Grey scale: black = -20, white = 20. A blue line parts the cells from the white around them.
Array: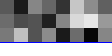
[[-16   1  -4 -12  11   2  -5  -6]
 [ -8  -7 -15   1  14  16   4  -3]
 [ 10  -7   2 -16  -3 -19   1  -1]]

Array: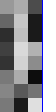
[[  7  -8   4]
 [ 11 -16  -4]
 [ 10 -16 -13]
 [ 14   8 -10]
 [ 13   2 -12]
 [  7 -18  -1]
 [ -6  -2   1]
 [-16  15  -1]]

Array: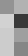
[[  8   3]
 [-11  13]
 [  5  12]
 [  1  12]]

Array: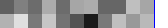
[[  0  -3   7  -3   6   7  -4  -4  10   6  -5]
 [ 15  -1  11  -2  -7 -16  -1  10   4   9   8]]

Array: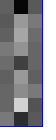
[[-19  -6  -5]
 [  4  -1  -6]
 [  6  -3  -5]
 [  3  -4  -1]
 [-10  -4  -3]
 [  4  -5  -5]
 [  2  -1  -4]
 [ 13  -7  -4]
 [-13  -6  -1]]

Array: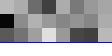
[[  7  -3 -10   7  -1   4   6   9]
 [  2   8   4   1   3   1   7 -19]
 [ -2   5  15   4  -9 -10   9  -6]]

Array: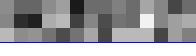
[[ -4  -4   2   5 -16  -3  -3   0  -3   6   1  -9  -3   2]
 [-13 -15   7   9 -10   1  -8  -2  -3  18   1   5   7   1]
 [  2   3  -2  -8  -2   6  -9   9   9   9  -9   5   0   9]]

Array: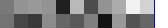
[[  3   4   3 -15   9  -8   3   7  18  13  -1]
 [ -9 -11   2  -4  -6   0 -17   4  -7  -4  -2]]

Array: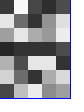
[[ 19  -9 -13  -8 -11]
 [ -3 -12   3  15  16]
 [ 16   7   4  17   5]
 [-12 -12 -12  -8 -14]
 [ -8  16  16 -12   8]
 [ -3 -12   7  14  13]
 [ 10  17   2   5  -9]]
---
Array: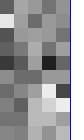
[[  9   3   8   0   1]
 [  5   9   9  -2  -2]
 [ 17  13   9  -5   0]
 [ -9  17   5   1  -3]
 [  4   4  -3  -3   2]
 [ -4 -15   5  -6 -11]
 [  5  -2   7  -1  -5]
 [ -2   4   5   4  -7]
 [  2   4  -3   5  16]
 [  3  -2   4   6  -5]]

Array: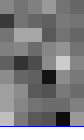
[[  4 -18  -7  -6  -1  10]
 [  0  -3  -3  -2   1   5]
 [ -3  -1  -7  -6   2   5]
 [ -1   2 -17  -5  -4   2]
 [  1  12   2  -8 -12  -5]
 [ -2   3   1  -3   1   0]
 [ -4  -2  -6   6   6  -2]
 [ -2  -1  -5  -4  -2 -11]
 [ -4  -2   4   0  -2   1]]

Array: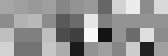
[[  5 -15  12   1   5   3 -16   7  11  -2  -2  13]
 [  2  15  -3   3 -17  19 -10  -8  10   0   0  10]
 [  3   3   3   3   0  16  -3  -6   2   9   8   2]
 [ 14   2  17  13  -4   4   3   1   5   4   5   6]]

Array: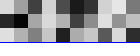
[[-13  14  -6  11   7 -15  11   0   8  15]
 [ 10   3  15   2 -10   8  14   6 -19 -14]
 [ -1  16  13 -12 -16  -8  13 -10   5  14]]

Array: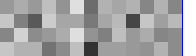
[[  2   8   3   4   5   5 -12  10   2  -2   8   8  11]
 [  2   1   7   4  10   0   3  15   7   4   2  13   1]
 [  9   5  11  -9   9   6  -1   6   6  12  -6   0  11]
 [  1   8   1   8   6   8  -3  15   3  10   4   7   4]]

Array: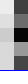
[[ -9  14]
 [  4  14]
 [-19  12]
 [ -3  15]
 [-10  17]]

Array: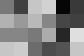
[[ 11  -7  -8  -3  12  11]
 [ 15 -14   7  -1   1   1]
 [-10  -9   1   9   4   8]
 [-11 -19  13  11 -10  -1]]
